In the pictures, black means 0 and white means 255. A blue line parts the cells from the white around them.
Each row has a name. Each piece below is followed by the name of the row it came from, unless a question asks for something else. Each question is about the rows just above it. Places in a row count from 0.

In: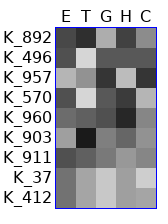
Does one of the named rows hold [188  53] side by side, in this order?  yes
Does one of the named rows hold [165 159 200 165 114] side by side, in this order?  no
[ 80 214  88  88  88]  K_496
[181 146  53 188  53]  K_957
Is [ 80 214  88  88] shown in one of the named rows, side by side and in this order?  yes

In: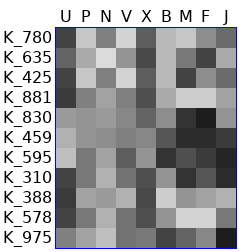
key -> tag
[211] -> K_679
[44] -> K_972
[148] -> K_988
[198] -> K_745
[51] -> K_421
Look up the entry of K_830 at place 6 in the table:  K_421
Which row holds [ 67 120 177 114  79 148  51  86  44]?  K_310
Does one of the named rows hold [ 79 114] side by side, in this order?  no

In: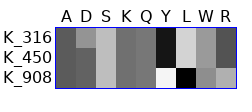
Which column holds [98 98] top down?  D
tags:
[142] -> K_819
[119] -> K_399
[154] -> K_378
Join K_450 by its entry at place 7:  K_378

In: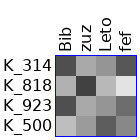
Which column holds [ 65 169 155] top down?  zuz
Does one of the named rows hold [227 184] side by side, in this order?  no
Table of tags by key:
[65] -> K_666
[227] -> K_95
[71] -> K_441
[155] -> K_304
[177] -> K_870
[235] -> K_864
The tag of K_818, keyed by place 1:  K_666
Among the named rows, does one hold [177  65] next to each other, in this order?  yes
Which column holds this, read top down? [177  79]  Bib

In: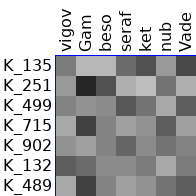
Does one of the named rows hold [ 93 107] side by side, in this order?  yes
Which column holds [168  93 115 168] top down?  nub
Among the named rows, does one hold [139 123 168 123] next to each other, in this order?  yes

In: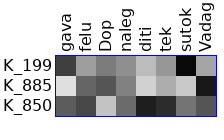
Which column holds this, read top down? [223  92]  gava
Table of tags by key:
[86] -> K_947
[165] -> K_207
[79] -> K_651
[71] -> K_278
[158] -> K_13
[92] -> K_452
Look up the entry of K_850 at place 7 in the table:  K_947
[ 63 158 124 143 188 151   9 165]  K_199
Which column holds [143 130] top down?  naleg
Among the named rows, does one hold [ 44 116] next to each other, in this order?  yes
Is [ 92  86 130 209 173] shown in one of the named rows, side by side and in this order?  no

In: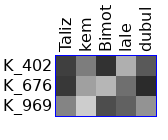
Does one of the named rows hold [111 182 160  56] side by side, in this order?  no
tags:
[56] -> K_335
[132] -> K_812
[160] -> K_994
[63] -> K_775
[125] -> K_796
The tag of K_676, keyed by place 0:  K_335
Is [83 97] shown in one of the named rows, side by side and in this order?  no
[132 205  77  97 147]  K_969
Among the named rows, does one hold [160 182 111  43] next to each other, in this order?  yes
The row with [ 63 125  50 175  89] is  K_402

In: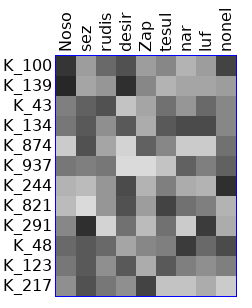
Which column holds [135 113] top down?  nonel
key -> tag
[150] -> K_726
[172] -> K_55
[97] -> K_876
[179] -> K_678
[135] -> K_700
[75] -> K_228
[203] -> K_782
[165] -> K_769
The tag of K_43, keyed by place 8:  K_700
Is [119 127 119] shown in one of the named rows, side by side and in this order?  yes

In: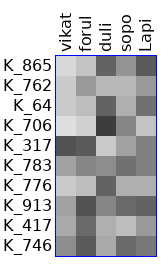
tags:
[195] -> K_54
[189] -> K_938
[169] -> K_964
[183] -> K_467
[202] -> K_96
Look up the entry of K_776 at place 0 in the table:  K_96
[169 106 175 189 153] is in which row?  K_417

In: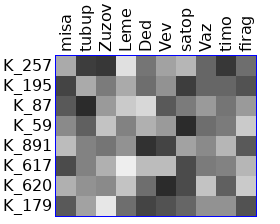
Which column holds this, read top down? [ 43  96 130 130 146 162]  tubup
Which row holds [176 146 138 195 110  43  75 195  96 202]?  K_620
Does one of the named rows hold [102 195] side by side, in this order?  no

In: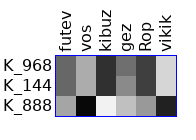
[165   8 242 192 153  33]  K_888
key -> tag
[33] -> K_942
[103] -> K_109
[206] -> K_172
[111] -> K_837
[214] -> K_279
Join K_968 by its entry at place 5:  K_279

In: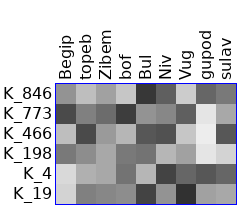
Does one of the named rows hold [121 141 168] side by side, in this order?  yes
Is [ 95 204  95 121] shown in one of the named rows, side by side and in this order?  no
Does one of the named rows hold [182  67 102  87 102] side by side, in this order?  yes
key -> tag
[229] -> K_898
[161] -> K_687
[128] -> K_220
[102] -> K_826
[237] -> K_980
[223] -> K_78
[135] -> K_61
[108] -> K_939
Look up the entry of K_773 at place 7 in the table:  K_898
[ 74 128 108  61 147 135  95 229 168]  K_773
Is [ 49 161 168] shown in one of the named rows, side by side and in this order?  yes

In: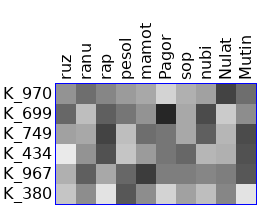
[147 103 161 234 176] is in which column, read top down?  ruz
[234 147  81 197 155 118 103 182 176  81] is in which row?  K_434
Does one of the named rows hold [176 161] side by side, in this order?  yes
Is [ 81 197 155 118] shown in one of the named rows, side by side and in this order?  yes
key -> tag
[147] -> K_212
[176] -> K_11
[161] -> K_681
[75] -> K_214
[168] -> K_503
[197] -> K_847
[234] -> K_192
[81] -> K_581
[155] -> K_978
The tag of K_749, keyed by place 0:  K_681
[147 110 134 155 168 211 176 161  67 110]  K_970

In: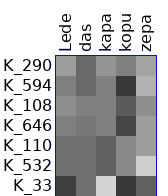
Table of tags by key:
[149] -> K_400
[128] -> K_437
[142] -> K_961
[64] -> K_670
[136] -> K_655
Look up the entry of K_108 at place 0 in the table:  K_961
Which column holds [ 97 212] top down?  kapa
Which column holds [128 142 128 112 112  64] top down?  Lede
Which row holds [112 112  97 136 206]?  K_532
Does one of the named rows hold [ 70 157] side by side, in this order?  yes

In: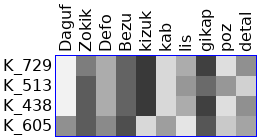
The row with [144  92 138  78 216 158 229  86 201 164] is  K_605
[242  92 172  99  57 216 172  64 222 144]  K_438
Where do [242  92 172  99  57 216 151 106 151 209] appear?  K_513
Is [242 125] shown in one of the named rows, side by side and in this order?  yes
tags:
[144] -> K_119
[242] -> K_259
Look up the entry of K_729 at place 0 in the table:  K_259
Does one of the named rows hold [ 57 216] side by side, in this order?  yes

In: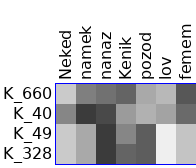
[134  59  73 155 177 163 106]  K_40
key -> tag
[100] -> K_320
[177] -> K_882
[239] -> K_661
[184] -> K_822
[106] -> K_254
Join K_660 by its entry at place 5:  K_822
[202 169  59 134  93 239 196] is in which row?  K_49

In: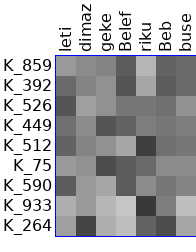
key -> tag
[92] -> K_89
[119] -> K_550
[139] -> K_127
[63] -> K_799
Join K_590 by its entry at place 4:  K_127
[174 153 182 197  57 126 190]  K_933

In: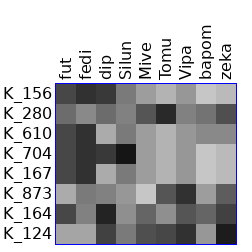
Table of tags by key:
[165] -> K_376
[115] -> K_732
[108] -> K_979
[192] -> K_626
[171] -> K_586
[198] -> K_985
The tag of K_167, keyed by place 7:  K_985
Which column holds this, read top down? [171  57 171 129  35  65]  dip
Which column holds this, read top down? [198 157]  bapom
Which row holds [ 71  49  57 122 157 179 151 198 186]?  K_156
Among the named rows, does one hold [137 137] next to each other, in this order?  yes
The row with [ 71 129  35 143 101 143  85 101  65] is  K_164

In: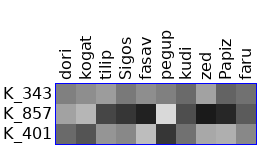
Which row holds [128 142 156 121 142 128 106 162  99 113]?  K_343
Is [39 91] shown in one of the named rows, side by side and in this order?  yes
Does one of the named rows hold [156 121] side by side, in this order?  yes
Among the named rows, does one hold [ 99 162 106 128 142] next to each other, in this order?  no

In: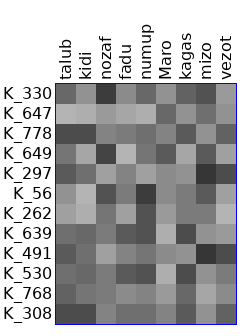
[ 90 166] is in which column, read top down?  kagas
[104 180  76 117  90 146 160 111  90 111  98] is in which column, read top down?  talub
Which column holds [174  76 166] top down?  kidi
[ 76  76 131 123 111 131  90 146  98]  K_778
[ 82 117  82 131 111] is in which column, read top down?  numup
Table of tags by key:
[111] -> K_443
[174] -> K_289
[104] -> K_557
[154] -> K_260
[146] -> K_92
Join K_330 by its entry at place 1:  K_92

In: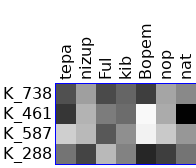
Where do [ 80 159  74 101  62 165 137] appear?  K_738
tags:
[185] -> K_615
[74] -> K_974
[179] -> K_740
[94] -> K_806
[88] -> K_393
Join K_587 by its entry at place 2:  K_393
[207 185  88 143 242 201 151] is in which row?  K_587
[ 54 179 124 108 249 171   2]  K_461

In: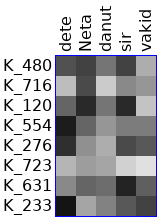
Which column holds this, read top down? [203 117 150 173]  danut
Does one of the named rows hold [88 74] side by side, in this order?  no
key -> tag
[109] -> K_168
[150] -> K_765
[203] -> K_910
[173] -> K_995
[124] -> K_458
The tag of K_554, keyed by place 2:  K_765
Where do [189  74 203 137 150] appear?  K_716
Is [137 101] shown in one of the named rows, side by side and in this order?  yes
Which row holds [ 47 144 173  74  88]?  K_276

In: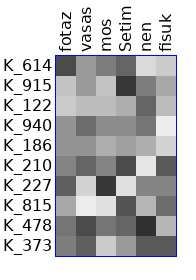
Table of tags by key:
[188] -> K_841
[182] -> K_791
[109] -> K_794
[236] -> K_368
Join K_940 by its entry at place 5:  K_368
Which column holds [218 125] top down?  nen
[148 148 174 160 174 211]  K_186

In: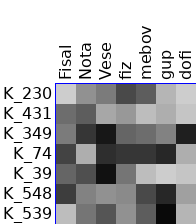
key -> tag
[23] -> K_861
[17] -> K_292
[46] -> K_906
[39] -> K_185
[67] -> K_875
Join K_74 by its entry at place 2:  K_906
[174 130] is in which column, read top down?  gup
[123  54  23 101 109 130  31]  K_349
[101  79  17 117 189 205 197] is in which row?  K_39
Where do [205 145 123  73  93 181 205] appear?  K_230

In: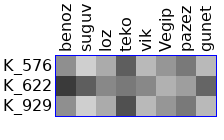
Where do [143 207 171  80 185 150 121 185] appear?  K_929
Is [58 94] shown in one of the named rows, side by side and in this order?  yes
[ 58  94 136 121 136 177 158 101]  K_622
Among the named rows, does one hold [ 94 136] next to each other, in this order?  yes

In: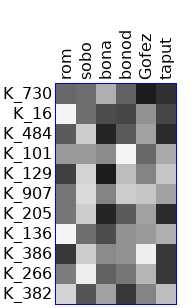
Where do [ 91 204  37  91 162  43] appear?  K_484
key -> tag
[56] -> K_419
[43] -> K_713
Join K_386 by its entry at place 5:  K_419

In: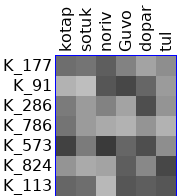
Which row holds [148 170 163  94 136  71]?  K_824
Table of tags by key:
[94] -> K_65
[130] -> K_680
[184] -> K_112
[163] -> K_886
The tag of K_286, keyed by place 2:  K_680
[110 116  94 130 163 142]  K_177
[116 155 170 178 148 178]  K_786
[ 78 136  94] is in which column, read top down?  dopar
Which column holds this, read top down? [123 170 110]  sotuk

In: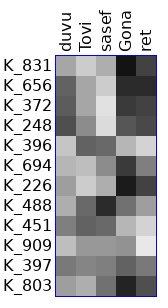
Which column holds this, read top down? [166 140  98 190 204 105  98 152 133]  Tovi
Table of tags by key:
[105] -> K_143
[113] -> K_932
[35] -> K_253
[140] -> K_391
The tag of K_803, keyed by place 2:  K_932
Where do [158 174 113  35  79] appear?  K_803

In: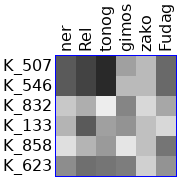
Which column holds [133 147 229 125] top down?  gimos
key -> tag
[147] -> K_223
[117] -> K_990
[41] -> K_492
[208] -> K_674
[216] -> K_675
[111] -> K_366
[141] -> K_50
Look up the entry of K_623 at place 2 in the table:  K_990
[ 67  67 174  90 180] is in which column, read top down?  Rel
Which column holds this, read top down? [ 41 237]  tonog
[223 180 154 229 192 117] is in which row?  K_858

